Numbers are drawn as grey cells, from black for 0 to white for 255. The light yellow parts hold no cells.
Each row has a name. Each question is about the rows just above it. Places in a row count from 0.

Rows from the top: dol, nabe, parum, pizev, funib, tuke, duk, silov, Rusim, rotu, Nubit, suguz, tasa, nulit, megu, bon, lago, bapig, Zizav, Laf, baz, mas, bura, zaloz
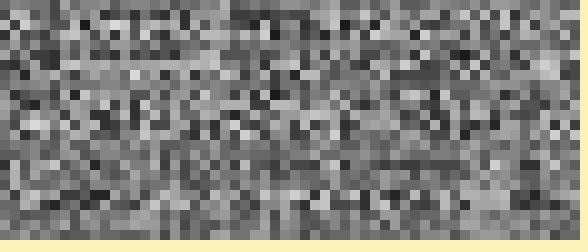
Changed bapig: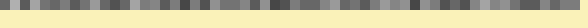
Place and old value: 54, [145]
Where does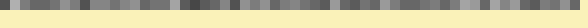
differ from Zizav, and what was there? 54, [133]
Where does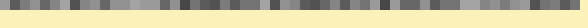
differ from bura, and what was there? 40, [91]
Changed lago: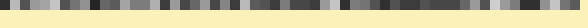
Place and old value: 38, [60]
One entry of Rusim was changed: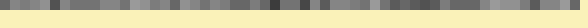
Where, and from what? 13, [145]
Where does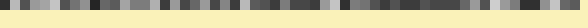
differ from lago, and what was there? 56, [115]
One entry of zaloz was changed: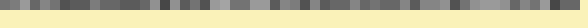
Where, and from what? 30, [71]

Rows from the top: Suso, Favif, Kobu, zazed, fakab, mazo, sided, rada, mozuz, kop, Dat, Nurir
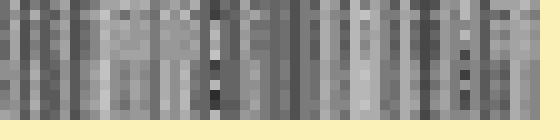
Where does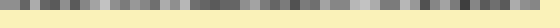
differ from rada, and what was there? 40, [172]
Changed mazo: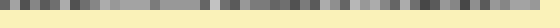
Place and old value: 6, [163]
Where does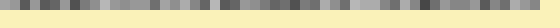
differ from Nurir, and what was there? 22, [101]
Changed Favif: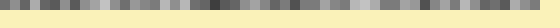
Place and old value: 15, [111]
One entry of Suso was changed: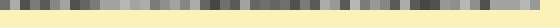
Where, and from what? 37, [163]
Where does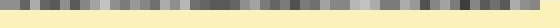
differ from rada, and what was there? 22, [101]

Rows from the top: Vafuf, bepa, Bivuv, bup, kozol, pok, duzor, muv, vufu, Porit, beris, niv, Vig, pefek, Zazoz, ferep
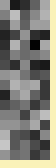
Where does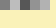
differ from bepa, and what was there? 3, [136]
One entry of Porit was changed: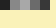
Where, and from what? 3, [97]
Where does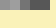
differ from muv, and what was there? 3, [75]
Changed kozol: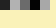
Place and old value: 0, [45]

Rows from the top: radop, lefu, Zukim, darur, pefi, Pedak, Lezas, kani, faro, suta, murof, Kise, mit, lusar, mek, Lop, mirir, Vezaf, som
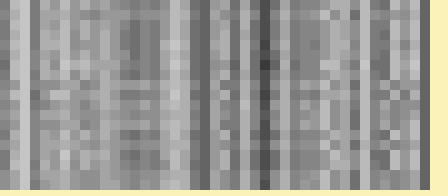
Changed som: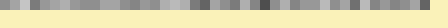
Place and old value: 31, [143]
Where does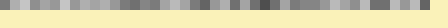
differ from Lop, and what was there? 3, [133]
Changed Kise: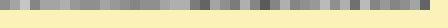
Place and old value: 34, [164]
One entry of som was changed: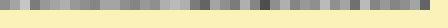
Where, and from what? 9, [143]

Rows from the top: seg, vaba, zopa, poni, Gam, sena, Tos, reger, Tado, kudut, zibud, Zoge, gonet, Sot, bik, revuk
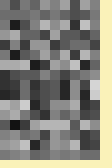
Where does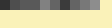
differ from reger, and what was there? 6, [68]
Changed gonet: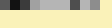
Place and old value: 7, [89]
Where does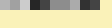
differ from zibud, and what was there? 4, [78]
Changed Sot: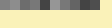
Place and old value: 8, [59]
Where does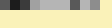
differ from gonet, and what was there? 1, [18]
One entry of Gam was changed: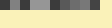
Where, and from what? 8, [109]

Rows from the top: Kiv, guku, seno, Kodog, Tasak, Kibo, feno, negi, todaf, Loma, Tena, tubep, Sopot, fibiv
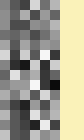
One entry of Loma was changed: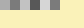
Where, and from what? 2, [182]
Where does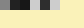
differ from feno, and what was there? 1, [46]
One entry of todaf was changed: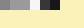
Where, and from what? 5, [11]
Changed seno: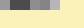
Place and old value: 0, [142]

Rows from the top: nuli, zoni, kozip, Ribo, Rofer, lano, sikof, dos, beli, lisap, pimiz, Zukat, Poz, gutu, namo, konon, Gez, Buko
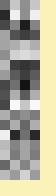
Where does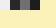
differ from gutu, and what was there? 3, [40]
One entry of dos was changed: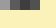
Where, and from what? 3, [91]
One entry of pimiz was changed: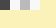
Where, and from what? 2, [198]
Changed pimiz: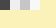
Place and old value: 1, [248]
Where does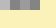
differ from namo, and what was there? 2, [164]
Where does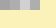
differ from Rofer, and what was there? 2, [198]
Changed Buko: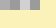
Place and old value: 0, [186]

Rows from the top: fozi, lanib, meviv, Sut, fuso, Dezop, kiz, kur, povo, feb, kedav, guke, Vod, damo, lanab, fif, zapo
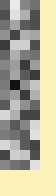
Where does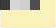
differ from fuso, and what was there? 1, [206]
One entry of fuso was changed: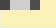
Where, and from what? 0, [58]

